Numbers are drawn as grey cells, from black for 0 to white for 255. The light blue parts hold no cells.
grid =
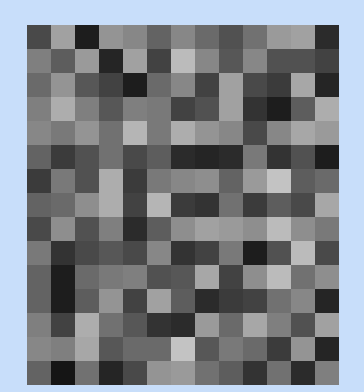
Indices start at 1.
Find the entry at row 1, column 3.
29
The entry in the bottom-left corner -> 99
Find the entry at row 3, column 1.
106
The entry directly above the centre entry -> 135
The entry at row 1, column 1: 73
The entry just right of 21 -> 113
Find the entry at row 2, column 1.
127
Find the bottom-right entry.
127
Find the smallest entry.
21
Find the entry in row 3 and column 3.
87
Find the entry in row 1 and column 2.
161
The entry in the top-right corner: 43
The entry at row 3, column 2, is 148
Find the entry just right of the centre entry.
51
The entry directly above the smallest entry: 127

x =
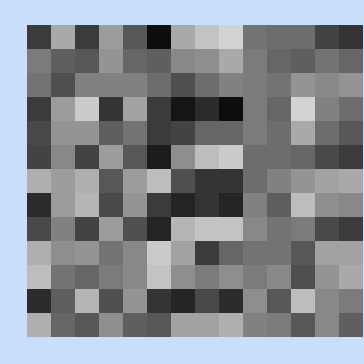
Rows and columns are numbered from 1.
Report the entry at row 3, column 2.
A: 79
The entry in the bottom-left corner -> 175
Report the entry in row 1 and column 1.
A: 59
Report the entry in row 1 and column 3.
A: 59
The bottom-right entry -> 95
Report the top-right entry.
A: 52
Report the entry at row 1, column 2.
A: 169
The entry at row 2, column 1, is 123
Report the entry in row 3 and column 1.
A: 115

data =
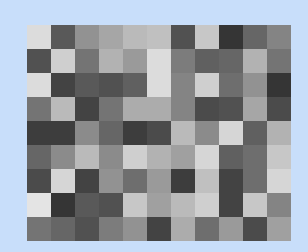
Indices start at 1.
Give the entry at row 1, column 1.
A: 220
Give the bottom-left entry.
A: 116
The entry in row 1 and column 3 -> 146
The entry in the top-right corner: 132
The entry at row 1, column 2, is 89
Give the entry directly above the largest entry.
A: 75
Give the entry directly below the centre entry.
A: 178
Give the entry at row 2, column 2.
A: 207
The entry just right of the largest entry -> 53
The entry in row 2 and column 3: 116
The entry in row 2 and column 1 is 81
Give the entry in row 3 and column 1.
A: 220
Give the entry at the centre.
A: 75
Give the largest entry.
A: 228
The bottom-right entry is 160
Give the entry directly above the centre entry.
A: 172

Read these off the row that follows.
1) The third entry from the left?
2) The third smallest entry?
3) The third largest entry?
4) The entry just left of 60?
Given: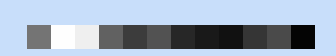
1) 239
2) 25
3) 116
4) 97

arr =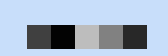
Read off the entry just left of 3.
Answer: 64
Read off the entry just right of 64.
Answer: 3

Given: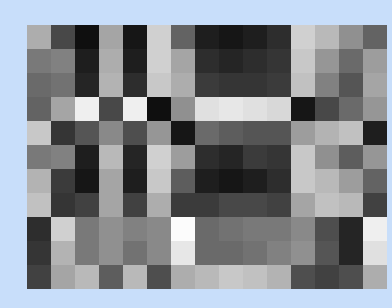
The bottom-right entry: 173
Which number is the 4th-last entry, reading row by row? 78
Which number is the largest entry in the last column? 239
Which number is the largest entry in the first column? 200
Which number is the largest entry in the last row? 200
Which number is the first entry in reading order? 173
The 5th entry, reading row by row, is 22
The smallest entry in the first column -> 45
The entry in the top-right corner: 99
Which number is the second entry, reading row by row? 72
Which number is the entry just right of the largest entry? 106
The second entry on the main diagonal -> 129
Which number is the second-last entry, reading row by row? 78
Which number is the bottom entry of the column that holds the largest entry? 173
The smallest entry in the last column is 30
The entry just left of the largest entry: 137
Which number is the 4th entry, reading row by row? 165
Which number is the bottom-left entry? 65
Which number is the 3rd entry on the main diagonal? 37
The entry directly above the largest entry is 59
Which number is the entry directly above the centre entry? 106
